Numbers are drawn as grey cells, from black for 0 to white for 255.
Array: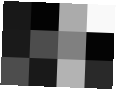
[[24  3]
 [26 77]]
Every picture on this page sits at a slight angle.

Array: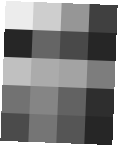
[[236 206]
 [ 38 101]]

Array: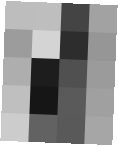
[[189 190]
 [156 212]]

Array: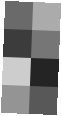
[[106 171]
 [ 60 118]]

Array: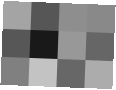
[[164  86]
 [ 87  25]]

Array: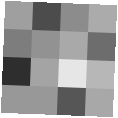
[[159  76]
 [125 146]]

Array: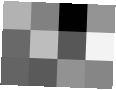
[[178 129]
 [105 189]]
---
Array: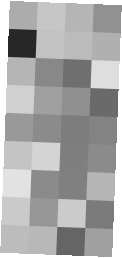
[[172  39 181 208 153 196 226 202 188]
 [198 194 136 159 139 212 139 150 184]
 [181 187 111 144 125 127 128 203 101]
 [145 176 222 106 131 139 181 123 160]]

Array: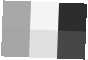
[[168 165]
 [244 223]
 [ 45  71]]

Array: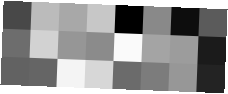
[[ 72 109  98]
 [187 210 101]
 [168 150 244]
 [199 139 215]
 [  0 250 107]
 [137 164 124]
 [ 13 156 151]
 [ 91  27  35]]

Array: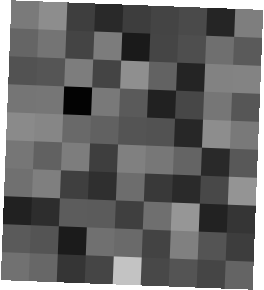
[[122 101  82 117 138 118 112  33  90 113]
 [141 116  85 118 134  97 127  45  84 103]
 [ 62  68 125   3 105 125  63  92  27  53]
 [ 41 124  68 121  97  62  47  91 112  69]
 [ 61  26 143  90  84 128 109  63 106 195]
 [ 68  69  98  33  82 119  57 111  67  72]
 [ 74  78  36  71  39 100  42 150 128  84]
 [ 37 111 130 118 141  41  72  34  84  69]
 [126  90 131  86 121  88 148  53  61 100]]

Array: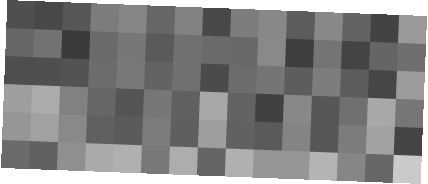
[[ 79 102  78 158 150 107]
 [ 72 114  79 171 161  97]
 [ 87  58  83 129 137 143]
 [124 106 108 102  96 170]
 [134 119 121  85  91 176]
 [102  90  99 119 124 120]
 [129 112 112  96  95 173]
 [ 72 106  75 168 158 101]
 [125 104 108  99  97 176]
 [136 137 117  65  90 150]
 [ 92  62  93 136 132 150]
 [136 116 125  87  87 180]
 [ 99  68  93 112 124 134]
 [ 67 101  70 168 162 102]
 [153 111 155 118  69 202]]

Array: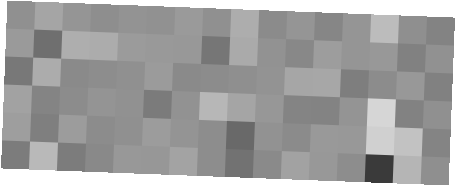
[[144 154 120 162 158 124]
 [165 111 172 132 127 185]
 [149 174 138 140 156 124]
 [142 172 141 148 140 137]
 [147 155 144 145 144 152]
 [145 153 155 123 156 151]
 [154 152 138 146 148 163]
 [144 118 140 183 141 141]
 [173 170 143 165 105 114]
 [139 146 147 151 146 138]
 [149 136 166 132 139 162]
 [134 157 167 131 153 152]
 [149 149 126 148 152 141]
 [188 152 140 214 208  58]
 [143 129 152 130 194 181]
 [131 145 129 144 132 143]]

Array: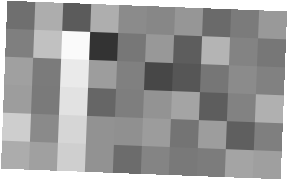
[[111 127 160 157 206 172]
 [173 193 123 122 138 160]
 [ 91 250 234 226 214 207]
 [174  51 157 102 146 146]
 [139 119 128 126 144 108]
 [135 152  71 147 156 132]
 [150  93  86 164 116 121]
 [106 180 118  93 157 124]
 [123 131 139 130  95 164]
 [153 119 129 176 127 159]]

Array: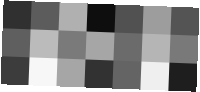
[[ 48  95  60]
 [ 92 187 247]
 [176 122 166]
 [ 14 166  50]
 [ 81 107 100]
 [157 181 239]
 [ 84 121  30]]
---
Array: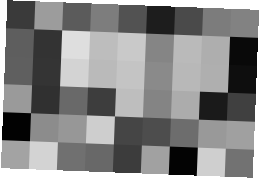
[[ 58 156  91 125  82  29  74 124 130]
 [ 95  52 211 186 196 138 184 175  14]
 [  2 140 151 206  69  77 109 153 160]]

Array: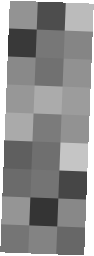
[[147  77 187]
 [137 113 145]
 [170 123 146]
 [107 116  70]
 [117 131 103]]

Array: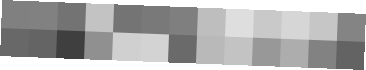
[[128 129 115 195 116 121 127 190 222 201 214 198 132]]

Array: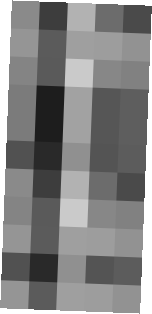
[[138  61 178 108  74]
 [132  90 202 135 129]
 [123  29 162  86  94]
 [138  61 178 108  74]
 [149  91 159 157 146]
 [149  91 159 157 146]]

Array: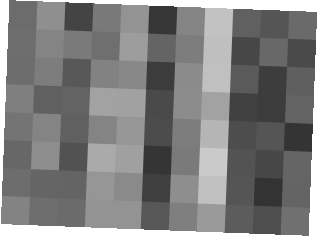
[[108 143  68 121 147  54 133 194  96  85 106]
 [109 125  88 130 136  60 139 192  90  61  95]
 [116 132  96 132 150  76 125 181  77  85  52]
 [109 101 100 150 138  63 142 192  85  51 100]]

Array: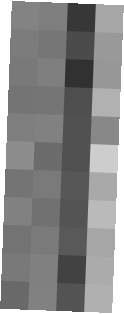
[[131 126  55 166]
 [121 127  49 151]
 [126 129  81 136]
 [116 122  87 169]
 [115 122  89 166]
 [105 129  83 176]]

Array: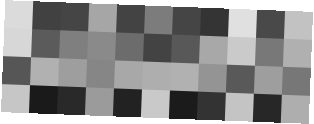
[[219  65  69 166  67 124  69  52 224  73 194]
 [ 86 177 158 134 168 174 177 148  89 158 119]]
